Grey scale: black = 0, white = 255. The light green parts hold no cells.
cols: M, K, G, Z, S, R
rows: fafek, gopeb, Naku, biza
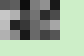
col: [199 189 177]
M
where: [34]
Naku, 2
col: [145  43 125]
S
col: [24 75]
R
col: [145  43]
S
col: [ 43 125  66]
S
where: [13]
fafek, 3

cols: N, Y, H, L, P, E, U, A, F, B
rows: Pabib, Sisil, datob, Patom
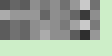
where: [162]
datob, 8
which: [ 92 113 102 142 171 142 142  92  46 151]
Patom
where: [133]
Sisil, 7
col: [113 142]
B
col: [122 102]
P

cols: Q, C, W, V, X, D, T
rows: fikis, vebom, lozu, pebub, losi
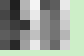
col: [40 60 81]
C
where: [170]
vebom, 3
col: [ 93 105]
D
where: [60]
lozu, 2
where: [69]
vebom, 1
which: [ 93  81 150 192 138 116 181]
pebub

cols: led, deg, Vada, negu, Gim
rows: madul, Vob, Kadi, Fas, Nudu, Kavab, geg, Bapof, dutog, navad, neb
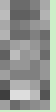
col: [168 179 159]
Gim
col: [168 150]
Vada
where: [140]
neb, 4
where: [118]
Kadi, 2
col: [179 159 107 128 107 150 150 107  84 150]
Gim

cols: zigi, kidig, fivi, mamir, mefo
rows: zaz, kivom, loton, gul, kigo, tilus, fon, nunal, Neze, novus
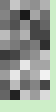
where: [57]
tilus, 1
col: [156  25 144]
fivi

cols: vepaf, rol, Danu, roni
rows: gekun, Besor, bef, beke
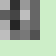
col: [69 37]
rol
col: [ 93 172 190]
vepaf
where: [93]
Besor, 1
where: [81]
beke, 4
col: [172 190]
vepaf
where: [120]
beke, 3
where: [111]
beke, 2

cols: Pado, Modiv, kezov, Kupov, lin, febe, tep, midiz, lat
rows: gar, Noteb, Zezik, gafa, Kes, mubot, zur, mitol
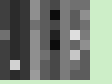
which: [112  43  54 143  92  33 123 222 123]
gafa
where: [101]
Kes, 8
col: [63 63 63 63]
Pado
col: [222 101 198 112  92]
midiz

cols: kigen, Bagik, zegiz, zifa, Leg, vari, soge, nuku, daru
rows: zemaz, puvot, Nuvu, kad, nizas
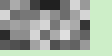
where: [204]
nizas, 5
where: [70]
nizas, 3
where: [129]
kad, 8
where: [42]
kad, 1
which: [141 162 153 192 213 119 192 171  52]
Nuvu
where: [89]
nizas, 1
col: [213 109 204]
Leg

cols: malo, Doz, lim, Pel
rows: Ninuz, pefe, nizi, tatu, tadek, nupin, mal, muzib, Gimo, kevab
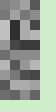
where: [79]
muzib, 3
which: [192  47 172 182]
tatu
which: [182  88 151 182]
mal
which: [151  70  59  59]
tadek
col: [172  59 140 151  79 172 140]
lim
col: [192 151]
malo
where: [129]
Ninuz, 1

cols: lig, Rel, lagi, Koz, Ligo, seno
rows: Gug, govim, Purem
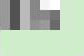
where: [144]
Purem, 4
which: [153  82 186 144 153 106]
Purem
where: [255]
Gug, 6
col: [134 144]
Koz

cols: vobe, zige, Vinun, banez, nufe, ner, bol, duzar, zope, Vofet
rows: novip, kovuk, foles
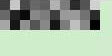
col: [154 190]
duzar
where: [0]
foles, 10
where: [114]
kovuk, 9

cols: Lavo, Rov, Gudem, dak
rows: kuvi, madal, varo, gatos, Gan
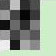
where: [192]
kuvi, 2
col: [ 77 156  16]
Lavo

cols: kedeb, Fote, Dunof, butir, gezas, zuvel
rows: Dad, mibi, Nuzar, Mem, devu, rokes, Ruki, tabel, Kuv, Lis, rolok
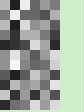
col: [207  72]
zuvel
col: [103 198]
butir
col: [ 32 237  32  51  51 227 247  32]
Fote
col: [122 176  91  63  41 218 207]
zuvel
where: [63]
Mem, 6
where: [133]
Ruki, 3
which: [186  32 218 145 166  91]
Nuzar

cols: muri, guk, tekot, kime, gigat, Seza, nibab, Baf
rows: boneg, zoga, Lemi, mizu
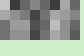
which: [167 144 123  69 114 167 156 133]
zoga
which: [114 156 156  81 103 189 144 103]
Lemi
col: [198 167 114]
muri
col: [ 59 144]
guk
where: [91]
mizu, 8
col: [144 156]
guk
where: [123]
zoga, 3

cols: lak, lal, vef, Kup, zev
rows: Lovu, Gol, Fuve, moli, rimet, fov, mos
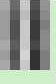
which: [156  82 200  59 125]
Fuve
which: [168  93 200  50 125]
mos
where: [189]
Gol, 3

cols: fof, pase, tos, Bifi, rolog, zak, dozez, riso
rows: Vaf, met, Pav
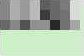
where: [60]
met, 5
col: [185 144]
Bifi
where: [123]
Vaf, 7

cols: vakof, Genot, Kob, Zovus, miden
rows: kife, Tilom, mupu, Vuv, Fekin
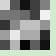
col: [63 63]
Zovus
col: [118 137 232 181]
Genot
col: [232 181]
Genot
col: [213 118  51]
vakof

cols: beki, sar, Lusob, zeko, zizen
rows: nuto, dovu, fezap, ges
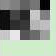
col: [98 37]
Lusob
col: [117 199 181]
zeko
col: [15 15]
beki
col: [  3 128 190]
zizen
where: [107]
ges, 4
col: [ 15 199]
beki

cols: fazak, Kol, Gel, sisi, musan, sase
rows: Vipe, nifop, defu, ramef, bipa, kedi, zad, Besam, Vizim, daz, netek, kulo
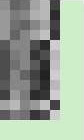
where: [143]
Vipe, 1
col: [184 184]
musan
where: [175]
nifop, 4

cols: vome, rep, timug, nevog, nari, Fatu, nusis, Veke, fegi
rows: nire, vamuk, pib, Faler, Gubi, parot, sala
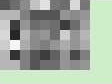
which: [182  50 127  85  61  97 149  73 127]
parot
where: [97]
parot, 6
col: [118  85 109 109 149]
Fatu
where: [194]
nire, 4
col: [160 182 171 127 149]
fegi
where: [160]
pib, 9
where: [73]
parot, 8

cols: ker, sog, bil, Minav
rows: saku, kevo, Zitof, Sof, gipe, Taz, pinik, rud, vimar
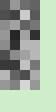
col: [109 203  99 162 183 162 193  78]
bil
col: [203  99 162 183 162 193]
bil
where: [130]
vimar, 2
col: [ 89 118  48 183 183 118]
Minav
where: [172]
rud, 4
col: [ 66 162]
sog

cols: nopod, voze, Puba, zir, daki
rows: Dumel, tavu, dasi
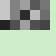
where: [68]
dasi, 5
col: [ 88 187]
zir
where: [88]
Dumel, 4
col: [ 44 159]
Puba
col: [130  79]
voze
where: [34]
dasi, 1

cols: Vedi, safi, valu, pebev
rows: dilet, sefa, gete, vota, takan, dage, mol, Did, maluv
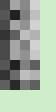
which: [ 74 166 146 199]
dage
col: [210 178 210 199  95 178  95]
pebev
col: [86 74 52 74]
Vedi
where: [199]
dage, 4
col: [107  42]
safi
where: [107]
Did, 2

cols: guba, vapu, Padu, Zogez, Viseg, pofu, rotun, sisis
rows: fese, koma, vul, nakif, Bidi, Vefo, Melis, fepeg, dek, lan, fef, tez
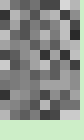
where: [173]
Bidi, 7
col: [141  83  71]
pofu
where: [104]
nakif, 2
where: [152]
lan, 2

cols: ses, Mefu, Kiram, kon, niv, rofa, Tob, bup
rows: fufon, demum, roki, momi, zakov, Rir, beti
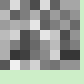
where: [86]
beti, 1
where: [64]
Rir, 3
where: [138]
Rir, 5
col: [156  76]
Tob

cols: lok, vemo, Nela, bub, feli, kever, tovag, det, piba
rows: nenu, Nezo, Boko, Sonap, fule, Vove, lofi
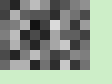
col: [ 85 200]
tovag
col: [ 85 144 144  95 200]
tovag
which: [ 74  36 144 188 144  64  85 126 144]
nenu
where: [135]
Vove, 8
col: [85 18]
bub
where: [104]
lofi, 1

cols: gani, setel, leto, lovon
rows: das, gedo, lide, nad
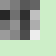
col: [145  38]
gani
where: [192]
gedo, 4
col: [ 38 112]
gani
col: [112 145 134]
setel
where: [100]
das, 4

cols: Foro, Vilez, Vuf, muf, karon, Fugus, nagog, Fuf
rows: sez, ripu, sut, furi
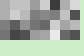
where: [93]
sut, 2
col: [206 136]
karon

